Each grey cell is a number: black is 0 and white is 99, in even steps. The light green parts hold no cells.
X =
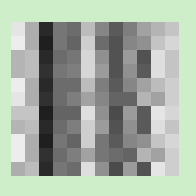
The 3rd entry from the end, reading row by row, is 32
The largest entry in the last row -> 89
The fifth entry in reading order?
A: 42
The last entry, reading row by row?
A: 80
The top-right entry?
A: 76
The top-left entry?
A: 89
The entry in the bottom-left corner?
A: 67
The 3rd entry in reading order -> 16
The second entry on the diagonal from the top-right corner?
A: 76
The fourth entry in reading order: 46
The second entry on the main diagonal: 67

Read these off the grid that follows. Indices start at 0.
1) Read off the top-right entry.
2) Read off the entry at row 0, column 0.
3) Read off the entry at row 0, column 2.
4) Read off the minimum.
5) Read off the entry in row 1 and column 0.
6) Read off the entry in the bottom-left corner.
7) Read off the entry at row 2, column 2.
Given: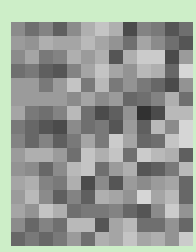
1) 43
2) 54
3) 51
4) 19
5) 60
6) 40
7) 47

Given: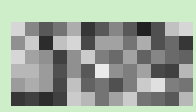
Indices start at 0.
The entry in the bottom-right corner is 71
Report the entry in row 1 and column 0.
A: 56
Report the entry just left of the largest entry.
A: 34
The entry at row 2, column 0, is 83
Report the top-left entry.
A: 83
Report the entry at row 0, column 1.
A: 52
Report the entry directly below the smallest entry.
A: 67
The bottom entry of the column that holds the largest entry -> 45
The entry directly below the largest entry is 45
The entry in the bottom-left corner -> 21
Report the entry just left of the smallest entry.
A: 34
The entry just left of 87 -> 79
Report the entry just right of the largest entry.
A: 56
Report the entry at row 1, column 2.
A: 17
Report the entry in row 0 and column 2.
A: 34

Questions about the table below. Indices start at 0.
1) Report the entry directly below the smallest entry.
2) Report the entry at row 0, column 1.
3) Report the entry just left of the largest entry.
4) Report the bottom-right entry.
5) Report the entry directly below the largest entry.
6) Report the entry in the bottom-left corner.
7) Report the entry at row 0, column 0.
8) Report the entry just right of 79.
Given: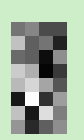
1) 64
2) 52
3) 9
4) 55
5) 9
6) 58
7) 45
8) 68

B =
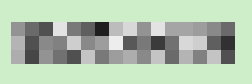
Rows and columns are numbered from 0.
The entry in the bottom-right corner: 31
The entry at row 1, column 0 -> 70
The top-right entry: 41
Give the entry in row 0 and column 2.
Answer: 31
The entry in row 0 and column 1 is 41
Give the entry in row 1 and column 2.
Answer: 53
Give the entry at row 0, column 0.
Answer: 57
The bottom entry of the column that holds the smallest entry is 47
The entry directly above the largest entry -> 73
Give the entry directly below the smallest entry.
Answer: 61
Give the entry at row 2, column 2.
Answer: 57
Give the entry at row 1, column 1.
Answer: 31
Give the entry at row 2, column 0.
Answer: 67
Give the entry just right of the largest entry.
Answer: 34

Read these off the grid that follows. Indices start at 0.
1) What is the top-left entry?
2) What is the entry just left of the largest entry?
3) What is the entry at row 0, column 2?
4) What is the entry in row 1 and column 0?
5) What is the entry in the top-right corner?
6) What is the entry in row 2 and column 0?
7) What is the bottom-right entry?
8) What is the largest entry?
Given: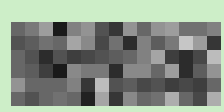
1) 40
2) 47
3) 61
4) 32
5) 50
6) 40
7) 67
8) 77

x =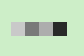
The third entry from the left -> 67
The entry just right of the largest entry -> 47
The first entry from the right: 16
